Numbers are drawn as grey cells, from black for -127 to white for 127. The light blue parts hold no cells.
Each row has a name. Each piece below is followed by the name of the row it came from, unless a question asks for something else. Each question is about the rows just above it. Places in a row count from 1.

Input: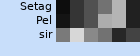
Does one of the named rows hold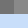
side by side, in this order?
no
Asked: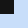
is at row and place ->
Pel, 1

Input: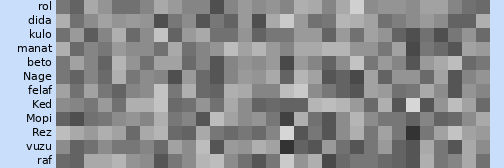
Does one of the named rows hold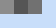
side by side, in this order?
no
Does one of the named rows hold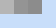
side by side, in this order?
yes
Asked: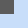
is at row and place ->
kulo, 3
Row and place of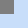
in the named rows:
dida, 25

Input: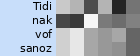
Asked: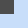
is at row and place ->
Tidi, 3
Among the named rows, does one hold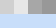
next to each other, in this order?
yes
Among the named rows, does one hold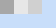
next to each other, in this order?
no

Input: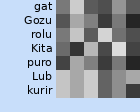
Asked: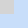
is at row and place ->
rolu, 4
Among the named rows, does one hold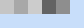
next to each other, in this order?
yes

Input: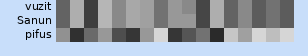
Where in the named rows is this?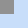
pifus, 1
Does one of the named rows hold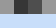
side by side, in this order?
no
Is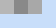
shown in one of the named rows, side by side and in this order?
yes

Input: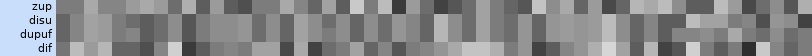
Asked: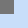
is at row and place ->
dif, 1
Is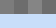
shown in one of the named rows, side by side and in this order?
no
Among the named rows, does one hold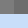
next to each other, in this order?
yes
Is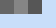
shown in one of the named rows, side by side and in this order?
yes

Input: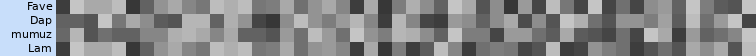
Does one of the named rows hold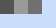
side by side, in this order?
yes
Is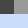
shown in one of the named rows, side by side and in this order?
yes
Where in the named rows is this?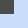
Dap, 34
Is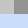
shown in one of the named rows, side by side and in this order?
yes
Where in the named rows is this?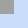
Dap, 44
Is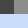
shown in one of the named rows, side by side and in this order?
yes
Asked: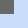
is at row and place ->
mumuz, 1

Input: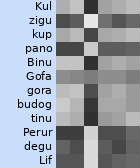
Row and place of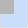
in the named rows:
budog, 2
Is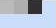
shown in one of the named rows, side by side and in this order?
yes
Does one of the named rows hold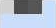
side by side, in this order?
no
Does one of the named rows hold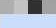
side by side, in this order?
yes
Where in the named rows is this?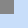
Gofa, 2
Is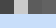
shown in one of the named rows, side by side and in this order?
no

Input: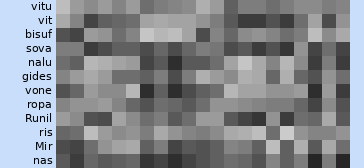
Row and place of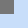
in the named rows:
sova, 12
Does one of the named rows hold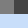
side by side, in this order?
yes

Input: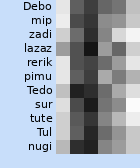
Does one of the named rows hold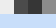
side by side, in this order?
yes
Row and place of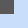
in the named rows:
tute, 2
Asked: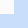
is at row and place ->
sur, 6
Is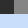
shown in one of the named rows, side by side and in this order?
yes

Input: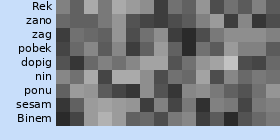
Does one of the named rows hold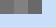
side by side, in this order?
no
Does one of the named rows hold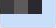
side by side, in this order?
yes
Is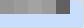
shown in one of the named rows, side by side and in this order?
no

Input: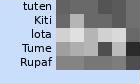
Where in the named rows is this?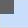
tuten, 1
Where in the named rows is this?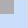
Tume, 2
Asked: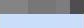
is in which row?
Rupaf
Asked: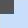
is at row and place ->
tuten, 4
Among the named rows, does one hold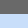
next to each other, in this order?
yes
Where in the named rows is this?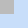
Tume, 5

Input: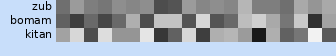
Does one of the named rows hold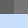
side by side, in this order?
yes
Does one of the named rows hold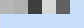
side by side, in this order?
no

